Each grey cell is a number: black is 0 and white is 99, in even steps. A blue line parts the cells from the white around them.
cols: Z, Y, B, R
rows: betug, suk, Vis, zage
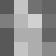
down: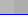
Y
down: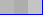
Y
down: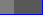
Z
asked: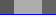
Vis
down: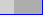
B
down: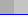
Y
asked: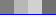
suk

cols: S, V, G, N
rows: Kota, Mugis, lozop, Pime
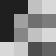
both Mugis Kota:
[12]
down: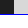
S

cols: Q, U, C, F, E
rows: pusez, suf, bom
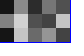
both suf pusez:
[31]
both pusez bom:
[8]
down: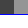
F
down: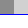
U

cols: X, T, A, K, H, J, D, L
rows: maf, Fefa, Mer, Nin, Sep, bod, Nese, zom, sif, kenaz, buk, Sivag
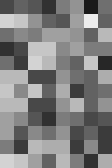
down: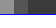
L
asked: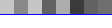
Nese
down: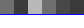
J
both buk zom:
[72]

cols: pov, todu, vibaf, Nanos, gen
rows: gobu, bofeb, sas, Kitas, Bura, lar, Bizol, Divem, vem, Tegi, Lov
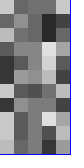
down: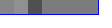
vibaf
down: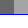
gen
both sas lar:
[73]
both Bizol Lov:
[73]

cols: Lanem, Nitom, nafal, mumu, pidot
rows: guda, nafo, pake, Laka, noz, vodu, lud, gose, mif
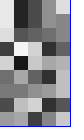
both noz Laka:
[82]
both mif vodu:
[65]

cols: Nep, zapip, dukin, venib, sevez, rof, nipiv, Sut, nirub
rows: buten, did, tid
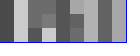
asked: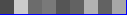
did

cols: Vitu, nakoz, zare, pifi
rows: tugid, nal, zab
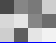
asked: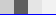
zab
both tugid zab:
[80]
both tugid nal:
[52]
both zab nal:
[89]
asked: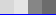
nal

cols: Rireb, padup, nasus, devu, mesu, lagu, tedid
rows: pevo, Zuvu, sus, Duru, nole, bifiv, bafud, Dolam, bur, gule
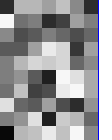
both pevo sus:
[53]
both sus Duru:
[35]
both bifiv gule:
[96]
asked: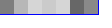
nole
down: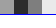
devu

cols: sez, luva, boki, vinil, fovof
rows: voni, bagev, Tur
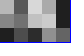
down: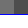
luva
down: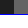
fovof
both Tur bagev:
[12]
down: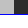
boki
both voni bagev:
[12]
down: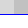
boki

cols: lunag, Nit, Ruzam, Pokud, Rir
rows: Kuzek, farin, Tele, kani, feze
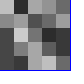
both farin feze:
[41]
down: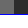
Pokud
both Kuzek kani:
[65]
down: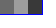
Rir
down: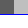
Pokud

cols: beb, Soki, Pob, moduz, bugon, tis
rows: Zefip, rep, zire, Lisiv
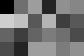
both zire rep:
[24]
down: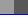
Pob

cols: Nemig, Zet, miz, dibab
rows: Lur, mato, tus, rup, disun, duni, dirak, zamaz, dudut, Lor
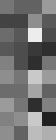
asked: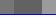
Lur
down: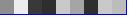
miz
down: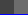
Nemig
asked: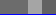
dirak
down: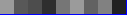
dibab
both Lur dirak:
[38]
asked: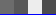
tus

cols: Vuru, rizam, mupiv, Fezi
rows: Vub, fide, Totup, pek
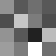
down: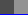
Vuru
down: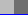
Fezi
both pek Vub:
[43]
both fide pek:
[48]

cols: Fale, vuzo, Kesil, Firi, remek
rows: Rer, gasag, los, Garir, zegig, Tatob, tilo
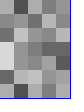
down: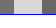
Fale
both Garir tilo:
[49]
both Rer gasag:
[58]
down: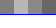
Firi

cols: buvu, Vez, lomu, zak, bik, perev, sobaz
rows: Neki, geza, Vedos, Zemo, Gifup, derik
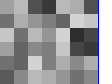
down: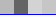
bik
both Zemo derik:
[53]
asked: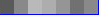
derik

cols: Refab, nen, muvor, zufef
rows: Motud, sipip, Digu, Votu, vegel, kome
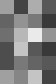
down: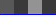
zufef
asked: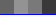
sipip
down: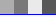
muvor
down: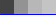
nen

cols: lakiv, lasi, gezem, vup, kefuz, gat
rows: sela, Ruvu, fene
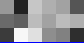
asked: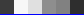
fene

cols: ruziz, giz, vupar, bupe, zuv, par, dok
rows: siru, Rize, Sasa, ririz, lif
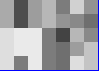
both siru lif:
[48]
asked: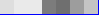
ririz

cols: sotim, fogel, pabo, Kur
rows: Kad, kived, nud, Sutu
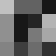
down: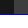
fogel
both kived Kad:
[9]
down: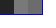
pabo
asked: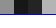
kived

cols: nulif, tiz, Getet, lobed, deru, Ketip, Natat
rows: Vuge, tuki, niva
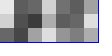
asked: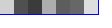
tuki
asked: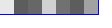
Vuge
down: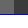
Getet
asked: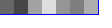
niva

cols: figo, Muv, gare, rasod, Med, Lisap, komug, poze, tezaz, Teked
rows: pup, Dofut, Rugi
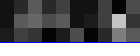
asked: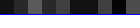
pup
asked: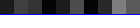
Rugi
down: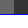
gare
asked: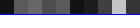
Dofut

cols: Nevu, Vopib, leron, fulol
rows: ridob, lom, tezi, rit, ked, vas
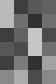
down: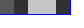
leron
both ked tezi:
[24]
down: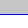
leron
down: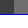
Vopib

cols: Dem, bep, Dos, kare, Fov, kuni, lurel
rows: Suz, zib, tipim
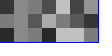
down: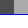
kare
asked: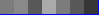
zib
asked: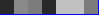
tipim
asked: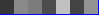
Suz

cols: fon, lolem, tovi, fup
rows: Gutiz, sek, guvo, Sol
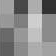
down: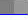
lolem
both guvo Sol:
[54]
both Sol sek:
[54]
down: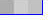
tovi
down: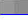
lolem

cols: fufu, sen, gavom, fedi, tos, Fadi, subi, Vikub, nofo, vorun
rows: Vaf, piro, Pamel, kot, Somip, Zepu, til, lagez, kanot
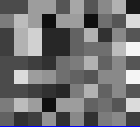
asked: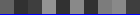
kanot
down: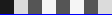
vorun
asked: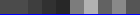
til
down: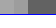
Fadi
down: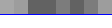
Fadi
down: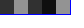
fedi
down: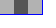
subi

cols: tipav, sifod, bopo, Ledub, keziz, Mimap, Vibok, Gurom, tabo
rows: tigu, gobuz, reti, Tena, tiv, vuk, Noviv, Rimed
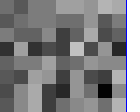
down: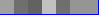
Mimap
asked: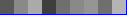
Rimed
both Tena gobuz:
[58]
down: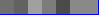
sifod
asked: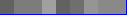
tiv
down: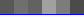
sifod

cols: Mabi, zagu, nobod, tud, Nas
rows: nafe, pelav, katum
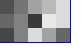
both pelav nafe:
[85]
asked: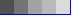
nafe
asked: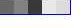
pelav
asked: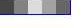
katum

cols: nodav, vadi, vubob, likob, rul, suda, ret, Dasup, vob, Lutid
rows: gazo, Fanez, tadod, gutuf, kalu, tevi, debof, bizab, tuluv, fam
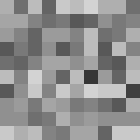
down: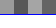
rul
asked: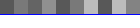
gutuf
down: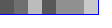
nodav
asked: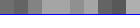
kalu
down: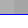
nodav
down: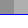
vadi

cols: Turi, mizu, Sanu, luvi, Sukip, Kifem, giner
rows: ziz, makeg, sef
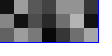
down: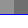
Sukip
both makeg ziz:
[7]
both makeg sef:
[43]
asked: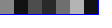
makeg

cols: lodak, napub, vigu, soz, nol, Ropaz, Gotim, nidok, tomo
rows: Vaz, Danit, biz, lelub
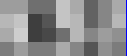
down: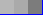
lodak
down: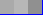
tomo
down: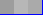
lodak
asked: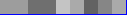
Vaz
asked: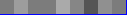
lelub

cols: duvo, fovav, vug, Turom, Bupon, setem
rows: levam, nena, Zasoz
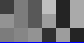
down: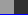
Turom
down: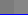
fovav
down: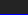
Bupon
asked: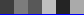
levam

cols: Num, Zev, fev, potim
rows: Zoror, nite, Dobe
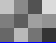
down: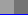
fev
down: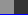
potim
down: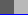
Zev

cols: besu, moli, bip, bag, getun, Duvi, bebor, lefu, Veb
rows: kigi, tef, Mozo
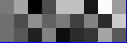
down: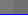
besu
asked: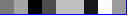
kigi
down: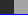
lefu

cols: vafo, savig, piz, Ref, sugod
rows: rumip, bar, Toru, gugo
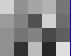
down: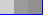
vafo
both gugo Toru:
[56]

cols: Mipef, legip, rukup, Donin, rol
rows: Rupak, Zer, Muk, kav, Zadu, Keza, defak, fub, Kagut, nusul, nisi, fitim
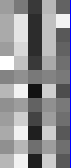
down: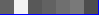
rol
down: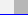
legip
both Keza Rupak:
[47]
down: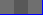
rol
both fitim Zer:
[94]
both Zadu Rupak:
[22]
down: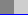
Donin

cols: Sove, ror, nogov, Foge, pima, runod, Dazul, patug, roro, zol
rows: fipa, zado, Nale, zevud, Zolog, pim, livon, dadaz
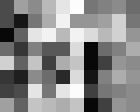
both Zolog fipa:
[54]
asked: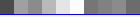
fipa
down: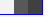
Foge
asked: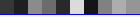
pim
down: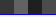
ror

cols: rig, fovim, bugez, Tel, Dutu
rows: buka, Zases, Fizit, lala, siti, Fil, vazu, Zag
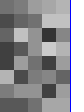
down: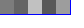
fovim
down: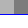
rig

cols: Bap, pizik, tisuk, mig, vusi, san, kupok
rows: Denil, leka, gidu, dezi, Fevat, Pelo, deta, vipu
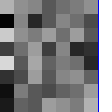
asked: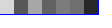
Fevat
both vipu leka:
[34]
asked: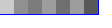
gidu
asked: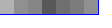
Denil
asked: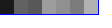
vipu
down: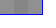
pizik

